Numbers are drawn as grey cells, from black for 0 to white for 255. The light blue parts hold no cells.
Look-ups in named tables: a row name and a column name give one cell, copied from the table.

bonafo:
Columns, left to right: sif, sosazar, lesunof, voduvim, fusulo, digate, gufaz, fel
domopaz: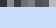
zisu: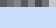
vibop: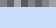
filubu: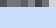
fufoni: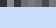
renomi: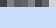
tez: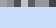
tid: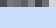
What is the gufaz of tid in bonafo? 111
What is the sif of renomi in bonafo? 65
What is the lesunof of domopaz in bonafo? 61
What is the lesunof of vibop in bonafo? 168
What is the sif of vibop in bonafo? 130
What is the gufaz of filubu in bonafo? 113
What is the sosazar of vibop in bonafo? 98
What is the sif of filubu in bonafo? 83
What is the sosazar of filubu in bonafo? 118
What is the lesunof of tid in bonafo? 111
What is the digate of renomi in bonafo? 69
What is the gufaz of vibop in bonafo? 130
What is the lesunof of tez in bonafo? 81
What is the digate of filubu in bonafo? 70
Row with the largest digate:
tez

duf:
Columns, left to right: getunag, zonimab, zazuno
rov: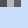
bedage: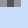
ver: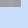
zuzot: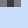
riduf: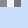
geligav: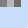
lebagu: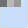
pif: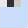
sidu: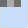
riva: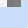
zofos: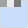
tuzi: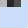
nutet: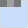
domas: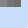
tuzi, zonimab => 40
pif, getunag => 232
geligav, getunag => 128
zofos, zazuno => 121
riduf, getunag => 138
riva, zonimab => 121
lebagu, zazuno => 152
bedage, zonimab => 85
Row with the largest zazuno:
pif

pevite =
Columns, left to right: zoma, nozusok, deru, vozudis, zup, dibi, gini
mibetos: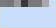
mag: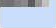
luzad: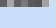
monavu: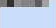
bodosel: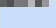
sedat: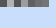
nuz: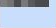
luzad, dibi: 84
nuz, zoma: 126
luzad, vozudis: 121
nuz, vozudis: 120
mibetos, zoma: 122
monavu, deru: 145

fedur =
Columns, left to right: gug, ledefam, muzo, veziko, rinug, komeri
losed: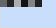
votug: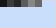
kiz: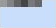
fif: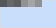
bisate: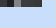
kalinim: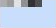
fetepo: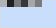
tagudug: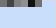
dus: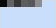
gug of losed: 102
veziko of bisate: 60
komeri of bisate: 55
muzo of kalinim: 226
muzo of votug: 39
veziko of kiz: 69
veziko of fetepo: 56
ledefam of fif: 104
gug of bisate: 57
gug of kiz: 153
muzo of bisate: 132
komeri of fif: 145
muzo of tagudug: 129
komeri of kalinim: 79
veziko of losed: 18
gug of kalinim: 173
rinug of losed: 132
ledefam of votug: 60
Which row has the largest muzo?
kalinim

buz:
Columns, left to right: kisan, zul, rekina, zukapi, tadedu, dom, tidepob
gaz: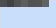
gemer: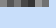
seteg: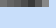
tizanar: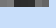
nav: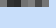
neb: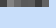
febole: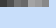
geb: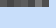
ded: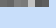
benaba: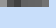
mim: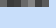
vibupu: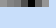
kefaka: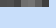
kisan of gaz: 78
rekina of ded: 127
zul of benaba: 82
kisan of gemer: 134
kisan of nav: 122
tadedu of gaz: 82
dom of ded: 87
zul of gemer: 86
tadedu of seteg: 57
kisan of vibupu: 150
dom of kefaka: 95
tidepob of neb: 99
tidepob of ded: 94
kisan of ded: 108
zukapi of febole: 105
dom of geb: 120

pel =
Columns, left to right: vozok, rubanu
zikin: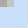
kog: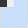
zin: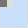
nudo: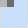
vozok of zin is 116
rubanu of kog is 239
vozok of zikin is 170
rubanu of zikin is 196
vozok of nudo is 182
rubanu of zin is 223
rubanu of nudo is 108

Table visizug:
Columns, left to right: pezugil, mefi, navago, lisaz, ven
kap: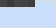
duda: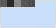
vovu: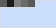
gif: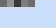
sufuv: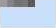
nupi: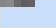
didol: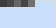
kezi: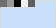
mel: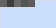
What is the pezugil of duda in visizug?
90
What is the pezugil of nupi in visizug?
134
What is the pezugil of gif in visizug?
107
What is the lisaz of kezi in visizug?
241
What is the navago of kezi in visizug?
7
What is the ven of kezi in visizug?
94
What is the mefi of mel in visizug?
61
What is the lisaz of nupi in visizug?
93
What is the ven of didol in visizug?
113
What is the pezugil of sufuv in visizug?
155
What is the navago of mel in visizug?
105

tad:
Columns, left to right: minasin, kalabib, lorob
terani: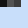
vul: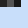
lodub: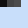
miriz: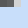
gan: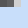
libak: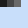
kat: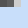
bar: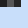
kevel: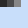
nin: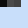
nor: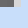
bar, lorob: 38
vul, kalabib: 84
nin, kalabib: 74
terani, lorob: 60
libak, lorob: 105
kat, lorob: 206
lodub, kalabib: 68
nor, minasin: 105
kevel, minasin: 41
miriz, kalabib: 96
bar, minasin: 31
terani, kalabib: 83
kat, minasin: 82
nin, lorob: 65
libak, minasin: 28
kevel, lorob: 135
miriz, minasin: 88
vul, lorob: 24
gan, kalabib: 96
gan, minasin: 85

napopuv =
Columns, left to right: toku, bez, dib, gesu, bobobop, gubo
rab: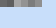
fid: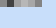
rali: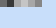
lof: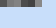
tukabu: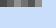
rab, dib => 167
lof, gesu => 76
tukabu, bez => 99
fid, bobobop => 167
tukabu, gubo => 145
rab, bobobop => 124
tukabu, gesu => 114
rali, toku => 108
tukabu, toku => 75
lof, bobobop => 66
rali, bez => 57
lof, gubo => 136
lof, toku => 85
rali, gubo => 134
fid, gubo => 131
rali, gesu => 197
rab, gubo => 143
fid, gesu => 183

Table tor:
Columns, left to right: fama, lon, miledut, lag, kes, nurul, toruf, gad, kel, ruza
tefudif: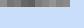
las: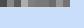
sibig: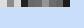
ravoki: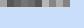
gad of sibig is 109
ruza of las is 116
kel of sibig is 102
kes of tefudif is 96
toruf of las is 120
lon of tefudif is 118
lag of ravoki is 118
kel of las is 150
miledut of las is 91
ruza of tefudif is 138
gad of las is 108
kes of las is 127
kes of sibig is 105
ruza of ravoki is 131
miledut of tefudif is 125
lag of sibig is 33
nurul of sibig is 109
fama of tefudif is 143
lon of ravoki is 87
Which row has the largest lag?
las

